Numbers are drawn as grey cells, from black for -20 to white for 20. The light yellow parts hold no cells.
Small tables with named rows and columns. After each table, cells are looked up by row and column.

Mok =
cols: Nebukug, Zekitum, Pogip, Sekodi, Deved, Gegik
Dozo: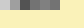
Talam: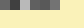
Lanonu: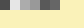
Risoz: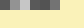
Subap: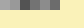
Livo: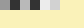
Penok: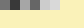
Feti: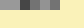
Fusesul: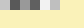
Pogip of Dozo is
-7
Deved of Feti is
3
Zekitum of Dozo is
5
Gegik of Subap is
-3
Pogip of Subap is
-7
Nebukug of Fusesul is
11
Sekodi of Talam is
-5
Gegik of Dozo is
-2
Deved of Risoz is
-7
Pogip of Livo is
9
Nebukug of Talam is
-4
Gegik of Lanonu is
-4
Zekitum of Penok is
-11
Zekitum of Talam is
-10
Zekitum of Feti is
4
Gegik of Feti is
-2
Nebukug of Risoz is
-6
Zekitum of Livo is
-12
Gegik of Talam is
-2

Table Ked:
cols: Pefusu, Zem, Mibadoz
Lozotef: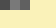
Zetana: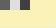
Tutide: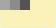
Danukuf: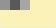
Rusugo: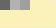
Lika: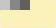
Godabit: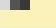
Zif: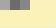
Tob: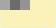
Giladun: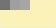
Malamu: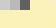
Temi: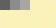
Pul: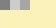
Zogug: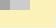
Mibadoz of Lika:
-5
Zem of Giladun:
5
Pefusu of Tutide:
6
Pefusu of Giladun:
-2
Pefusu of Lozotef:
-8
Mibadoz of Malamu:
-5
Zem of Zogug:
12
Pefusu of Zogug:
6
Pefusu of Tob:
6
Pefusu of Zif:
6
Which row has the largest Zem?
Zetana

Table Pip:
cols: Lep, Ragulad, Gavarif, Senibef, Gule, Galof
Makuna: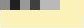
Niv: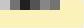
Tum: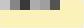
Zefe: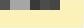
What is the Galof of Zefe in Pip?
-9
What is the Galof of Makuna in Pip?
9
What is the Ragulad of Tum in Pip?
1
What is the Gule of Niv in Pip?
1
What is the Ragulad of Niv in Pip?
-2
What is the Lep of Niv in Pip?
11
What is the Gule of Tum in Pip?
5
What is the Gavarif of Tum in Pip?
-11
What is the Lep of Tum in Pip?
11
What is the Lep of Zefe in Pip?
-7
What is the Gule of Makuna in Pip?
9
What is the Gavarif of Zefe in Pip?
6
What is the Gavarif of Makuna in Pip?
4
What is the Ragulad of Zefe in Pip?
6
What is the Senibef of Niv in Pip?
-7
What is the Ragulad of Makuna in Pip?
-15
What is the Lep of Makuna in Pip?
2

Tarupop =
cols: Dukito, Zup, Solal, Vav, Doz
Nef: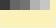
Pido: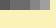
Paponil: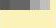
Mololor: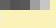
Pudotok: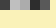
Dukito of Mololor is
-5
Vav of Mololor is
5
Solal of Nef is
-2
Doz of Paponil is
10
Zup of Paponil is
-4
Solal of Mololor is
-6
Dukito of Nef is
-11
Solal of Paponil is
-4
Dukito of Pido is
-6
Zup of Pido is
-3
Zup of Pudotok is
10
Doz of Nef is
11
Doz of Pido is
5

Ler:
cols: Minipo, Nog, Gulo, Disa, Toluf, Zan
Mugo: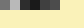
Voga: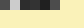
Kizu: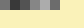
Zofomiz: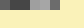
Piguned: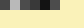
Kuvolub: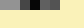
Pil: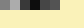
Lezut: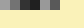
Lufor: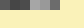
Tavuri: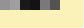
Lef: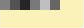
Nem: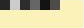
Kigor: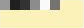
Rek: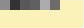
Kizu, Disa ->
1
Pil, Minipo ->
0
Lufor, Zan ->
-3
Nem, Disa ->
-4
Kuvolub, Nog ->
3
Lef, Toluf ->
10
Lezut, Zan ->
-6
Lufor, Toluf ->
4
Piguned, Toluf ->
-17
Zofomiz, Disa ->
5
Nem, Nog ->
12
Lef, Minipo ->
0
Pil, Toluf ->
-9
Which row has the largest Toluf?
Kigor

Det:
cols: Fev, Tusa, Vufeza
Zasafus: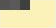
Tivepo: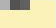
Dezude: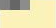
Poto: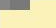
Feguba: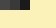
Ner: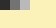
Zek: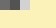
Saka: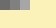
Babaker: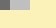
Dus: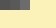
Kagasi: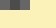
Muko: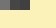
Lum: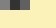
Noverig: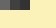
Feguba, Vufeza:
-16
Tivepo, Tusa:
-7
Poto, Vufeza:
-1
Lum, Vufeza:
-5
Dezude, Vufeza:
2
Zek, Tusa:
-7
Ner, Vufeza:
9
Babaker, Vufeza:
10
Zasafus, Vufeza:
-10
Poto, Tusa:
-1
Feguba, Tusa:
-11
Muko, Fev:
-2
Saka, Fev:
-3
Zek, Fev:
-3
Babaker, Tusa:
10
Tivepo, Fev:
8
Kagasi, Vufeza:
-4
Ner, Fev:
-13

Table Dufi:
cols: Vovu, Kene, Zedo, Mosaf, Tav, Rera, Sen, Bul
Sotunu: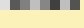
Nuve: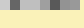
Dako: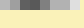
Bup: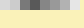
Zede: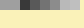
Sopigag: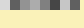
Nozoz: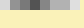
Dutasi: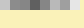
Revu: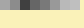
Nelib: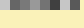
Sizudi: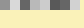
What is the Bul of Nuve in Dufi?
4
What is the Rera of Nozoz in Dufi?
8
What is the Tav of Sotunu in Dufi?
1
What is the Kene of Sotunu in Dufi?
-6
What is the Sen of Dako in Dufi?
8
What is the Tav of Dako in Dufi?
0
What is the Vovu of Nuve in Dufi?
12
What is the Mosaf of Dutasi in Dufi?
-5
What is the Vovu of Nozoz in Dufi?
14
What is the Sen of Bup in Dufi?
8
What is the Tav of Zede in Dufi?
-2
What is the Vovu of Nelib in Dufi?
11
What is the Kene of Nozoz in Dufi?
3

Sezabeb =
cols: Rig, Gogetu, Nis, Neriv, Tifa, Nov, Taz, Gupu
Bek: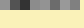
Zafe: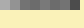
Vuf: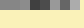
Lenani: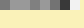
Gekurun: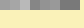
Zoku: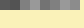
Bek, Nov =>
-3
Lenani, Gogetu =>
4
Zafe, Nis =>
-2
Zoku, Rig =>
-6
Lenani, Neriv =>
0
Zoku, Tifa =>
-2
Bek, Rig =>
3
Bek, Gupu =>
0
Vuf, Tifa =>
-8
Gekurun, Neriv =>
1
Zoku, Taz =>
4
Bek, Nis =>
-12
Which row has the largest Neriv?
Zoku

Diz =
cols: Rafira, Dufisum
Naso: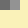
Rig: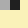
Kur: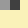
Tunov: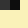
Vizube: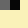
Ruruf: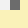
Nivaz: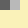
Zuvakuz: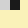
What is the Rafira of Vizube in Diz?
-4
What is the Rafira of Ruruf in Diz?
18
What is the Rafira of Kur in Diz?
4
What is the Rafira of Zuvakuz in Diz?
13
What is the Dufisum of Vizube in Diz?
-19
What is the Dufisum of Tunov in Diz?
-18
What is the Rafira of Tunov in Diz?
-12
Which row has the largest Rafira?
Ruruf

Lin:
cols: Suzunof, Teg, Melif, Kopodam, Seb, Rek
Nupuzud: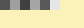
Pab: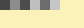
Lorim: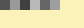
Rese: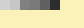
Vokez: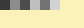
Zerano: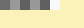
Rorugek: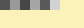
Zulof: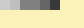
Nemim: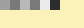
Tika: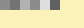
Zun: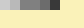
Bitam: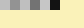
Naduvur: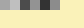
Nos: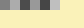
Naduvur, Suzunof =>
6
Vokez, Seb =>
-2
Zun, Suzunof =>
12
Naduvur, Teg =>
10
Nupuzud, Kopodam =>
6
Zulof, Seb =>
-4
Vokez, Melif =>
-8
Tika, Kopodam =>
2
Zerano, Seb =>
-5
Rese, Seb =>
-5
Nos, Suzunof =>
0
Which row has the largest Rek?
Zerano

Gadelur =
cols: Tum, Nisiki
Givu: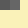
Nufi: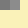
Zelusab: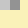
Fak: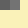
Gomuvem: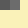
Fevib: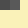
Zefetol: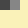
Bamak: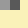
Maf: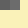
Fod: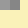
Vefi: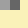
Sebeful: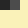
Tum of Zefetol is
-9
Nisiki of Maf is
-3
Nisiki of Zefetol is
1
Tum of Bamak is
4
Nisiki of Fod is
1
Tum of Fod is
4
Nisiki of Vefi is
-4
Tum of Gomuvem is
-6
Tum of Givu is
-6
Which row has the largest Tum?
Zelusab

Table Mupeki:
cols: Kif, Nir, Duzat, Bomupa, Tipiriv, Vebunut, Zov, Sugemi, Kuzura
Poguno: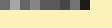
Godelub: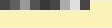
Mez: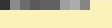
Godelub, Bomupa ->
-7
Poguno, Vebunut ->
-6
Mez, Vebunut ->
-5
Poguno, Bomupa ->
1
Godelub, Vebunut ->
-9
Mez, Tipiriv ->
-5
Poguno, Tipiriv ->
-6
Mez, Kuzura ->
1
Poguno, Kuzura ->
-16
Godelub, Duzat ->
4
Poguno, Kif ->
-3
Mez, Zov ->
5
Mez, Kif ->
-12
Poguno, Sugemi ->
-2
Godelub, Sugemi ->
15
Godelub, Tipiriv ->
-11
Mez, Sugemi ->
7
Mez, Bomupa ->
-6
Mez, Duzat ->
-3

